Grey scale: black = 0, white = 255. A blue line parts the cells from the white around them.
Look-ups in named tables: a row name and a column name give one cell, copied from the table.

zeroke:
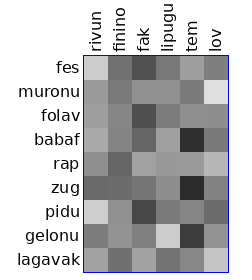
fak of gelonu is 128
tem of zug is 43
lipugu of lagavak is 115
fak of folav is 79
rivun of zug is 105
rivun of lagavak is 161
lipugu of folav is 124

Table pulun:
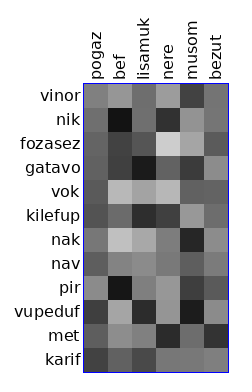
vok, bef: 184
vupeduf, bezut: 139
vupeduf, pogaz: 63
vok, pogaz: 90
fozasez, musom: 165
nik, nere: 49
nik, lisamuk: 111
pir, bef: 22
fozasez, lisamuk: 85
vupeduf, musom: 28
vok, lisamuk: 163

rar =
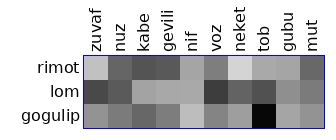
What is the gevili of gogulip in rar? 125
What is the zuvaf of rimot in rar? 193
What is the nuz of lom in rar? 90
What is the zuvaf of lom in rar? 73
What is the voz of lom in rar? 61
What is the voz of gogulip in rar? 132
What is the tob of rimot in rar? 169
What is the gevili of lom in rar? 168

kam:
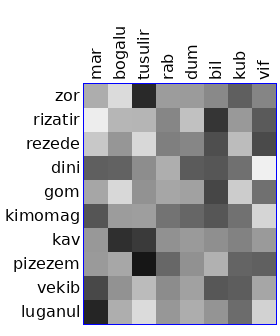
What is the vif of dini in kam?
240
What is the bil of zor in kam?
137
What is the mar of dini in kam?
95
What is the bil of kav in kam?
143
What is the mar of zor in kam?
173
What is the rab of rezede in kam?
127
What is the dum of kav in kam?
154
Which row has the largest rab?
dini

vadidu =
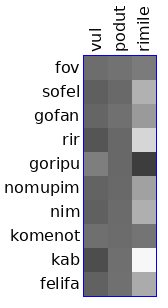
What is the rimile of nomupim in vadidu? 161
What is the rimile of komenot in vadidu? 116
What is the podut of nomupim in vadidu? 105
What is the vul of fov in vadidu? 109
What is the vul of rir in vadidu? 85
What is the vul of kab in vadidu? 77
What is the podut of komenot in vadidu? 108
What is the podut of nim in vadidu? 107
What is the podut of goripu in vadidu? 104
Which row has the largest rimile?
kab

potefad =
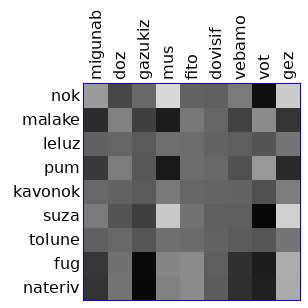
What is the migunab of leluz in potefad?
96
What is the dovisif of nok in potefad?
96
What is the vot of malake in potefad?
139
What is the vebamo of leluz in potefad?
95
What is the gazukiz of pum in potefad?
88
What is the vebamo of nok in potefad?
122
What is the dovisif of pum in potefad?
104
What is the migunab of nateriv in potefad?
51
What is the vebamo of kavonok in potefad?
99
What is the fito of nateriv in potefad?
139
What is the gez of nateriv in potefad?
170
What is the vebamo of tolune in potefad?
92
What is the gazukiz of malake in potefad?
64
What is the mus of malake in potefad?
28
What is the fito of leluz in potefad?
108
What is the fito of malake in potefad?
119
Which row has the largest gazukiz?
nok

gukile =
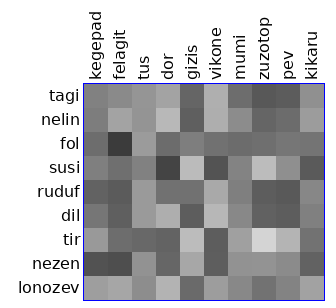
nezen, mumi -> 146
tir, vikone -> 93
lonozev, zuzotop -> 114
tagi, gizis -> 101
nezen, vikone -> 94
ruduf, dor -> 113
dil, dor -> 174
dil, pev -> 93
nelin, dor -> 184
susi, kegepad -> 127
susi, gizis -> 187
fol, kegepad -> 109
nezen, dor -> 102
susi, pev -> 143
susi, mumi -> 131

